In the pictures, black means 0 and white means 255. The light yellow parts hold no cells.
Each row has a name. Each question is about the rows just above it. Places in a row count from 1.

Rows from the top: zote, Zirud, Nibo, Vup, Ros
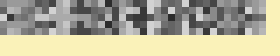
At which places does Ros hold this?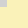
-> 8 22 27 31 36
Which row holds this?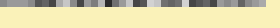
Vup

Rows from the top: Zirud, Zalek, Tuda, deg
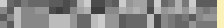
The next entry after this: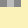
[136]
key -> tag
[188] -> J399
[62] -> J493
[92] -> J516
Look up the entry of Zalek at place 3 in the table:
J399
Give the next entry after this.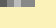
[136]
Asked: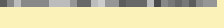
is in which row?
Tuda
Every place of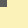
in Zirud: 3 8 9 11 17 22 29 30 31
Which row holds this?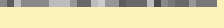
deg

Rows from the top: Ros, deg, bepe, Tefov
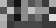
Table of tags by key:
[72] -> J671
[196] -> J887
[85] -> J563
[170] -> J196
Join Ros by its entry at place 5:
J563
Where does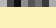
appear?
Ros
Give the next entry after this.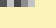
[154]
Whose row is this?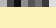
bepe
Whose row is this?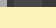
Tefov
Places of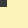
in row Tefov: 2 7 8

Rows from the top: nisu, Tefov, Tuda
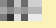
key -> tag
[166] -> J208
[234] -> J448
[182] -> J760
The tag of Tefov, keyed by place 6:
J760
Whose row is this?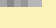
Tefov
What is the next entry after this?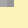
[182]
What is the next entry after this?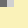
[208]
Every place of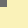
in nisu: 4
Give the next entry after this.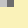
[208]

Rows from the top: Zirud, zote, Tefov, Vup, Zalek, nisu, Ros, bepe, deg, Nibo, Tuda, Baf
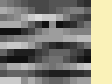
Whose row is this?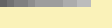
nisu
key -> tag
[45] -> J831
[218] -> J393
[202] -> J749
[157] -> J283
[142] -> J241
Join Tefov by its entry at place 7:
J749
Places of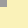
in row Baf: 12 13
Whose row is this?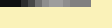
Zalek
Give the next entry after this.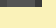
[45]

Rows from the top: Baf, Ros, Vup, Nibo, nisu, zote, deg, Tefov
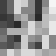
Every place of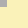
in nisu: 2 3 4 6
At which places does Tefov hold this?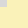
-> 2 4 5

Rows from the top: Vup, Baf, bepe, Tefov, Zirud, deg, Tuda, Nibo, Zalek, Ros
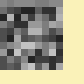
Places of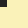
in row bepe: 1 3
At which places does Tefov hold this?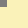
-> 1 7
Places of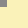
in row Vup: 1 3 4 5 8 9
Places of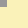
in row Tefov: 5 6 9
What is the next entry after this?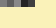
[63]

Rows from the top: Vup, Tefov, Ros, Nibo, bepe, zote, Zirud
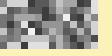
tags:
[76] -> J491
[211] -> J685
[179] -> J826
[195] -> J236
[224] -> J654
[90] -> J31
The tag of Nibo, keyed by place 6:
J31
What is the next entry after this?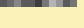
[149]
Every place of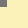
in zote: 2 10 12
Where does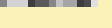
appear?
Vup
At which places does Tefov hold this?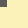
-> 2 5 6 11
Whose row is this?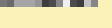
Ros

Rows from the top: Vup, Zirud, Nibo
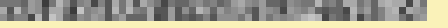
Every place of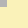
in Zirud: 3 17 19 29 51 57
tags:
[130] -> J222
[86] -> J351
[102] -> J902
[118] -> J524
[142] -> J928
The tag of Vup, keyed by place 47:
J524
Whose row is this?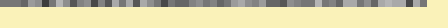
Vup
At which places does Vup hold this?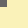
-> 4 26 27 32 39 40 49 54

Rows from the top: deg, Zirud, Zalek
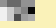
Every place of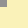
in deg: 1 4 5
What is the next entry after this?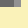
[146]
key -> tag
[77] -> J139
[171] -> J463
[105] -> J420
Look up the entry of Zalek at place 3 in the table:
J139
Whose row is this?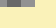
deg

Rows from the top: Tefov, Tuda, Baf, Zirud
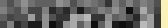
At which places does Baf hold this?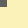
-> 1 17
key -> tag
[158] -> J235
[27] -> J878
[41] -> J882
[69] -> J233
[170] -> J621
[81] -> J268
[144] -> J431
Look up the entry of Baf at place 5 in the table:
J235
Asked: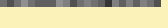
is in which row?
Tefov
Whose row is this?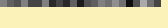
Tuda

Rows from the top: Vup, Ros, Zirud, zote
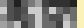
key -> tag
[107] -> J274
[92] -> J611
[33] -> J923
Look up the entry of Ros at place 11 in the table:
J274
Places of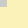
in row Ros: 1 5 6 8
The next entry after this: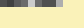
[107]
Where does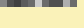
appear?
Zirud
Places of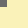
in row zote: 5 7 8
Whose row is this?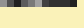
Vup

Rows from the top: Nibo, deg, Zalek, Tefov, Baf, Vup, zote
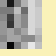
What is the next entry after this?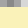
[191]
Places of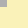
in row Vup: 6
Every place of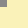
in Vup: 1 4 5

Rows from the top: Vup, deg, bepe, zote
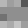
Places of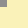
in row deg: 1 2 3 4
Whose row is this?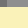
bepe
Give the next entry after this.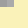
[87]
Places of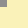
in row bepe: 2 3 4

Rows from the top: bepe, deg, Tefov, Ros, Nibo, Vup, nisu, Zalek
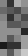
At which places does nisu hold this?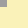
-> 4
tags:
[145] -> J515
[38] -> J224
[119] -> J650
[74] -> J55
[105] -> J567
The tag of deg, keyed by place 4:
J650
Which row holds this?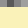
Vup
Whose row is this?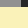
Nibo
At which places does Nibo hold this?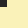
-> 4
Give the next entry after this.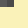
[119]

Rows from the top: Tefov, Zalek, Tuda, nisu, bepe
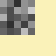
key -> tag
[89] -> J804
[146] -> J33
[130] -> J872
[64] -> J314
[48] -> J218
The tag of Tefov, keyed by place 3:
J218
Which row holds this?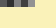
nisu
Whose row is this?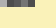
Tuda

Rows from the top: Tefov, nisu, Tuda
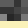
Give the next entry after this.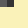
[92]
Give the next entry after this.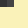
[80]
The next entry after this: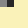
[52]
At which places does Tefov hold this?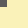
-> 1 2 4
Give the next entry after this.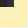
[118]
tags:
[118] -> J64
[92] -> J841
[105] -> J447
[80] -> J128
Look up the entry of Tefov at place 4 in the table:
J841

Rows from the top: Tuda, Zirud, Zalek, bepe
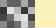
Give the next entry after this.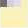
[69]
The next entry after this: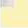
[69]
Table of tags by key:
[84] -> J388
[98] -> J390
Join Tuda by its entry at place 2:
J390

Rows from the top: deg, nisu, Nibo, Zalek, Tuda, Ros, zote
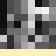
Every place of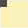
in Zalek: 2 8
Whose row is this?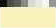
nisu
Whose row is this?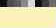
deg

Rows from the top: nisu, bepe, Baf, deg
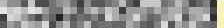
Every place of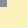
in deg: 9 20 27
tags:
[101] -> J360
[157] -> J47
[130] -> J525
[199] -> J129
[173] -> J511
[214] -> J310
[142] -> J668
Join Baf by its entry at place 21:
J668
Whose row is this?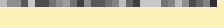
nisu
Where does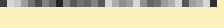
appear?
Baf
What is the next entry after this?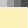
[130]
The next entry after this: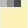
[101]
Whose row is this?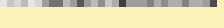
bepe

